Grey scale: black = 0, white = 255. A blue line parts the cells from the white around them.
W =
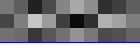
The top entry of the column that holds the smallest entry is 169
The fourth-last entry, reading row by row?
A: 120
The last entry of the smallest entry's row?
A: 126
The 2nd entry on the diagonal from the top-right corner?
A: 161
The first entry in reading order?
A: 120
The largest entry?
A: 198
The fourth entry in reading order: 75
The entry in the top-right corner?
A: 94
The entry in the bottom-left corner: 113

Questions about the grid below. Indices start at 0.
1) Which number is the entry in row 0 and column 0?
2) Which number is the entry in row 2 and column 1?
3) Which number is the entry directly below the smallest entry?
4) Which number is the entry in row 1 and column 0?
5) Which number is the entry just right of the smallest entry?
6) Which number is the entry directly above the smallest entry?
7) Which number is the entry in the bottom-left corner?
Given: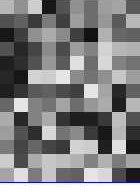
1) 183
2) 63
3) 130
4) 82
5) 177
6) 109
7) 164

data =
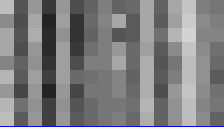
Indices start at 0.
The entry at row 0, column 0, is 189
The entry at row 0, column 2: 151
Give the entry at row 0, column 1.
85
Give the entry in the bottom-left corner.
189
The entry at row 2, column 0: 167
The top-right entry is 118
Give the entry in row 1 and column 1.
78
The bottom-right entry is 99
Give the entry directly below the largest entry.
196
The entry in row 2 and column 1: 85
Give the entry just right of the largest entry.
132
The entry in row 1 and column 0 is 139
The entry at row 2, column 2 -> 173
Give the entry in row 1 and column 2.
167
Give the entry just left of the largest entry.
181

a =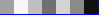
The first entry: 161
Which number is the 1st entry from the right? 16
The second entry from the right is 138
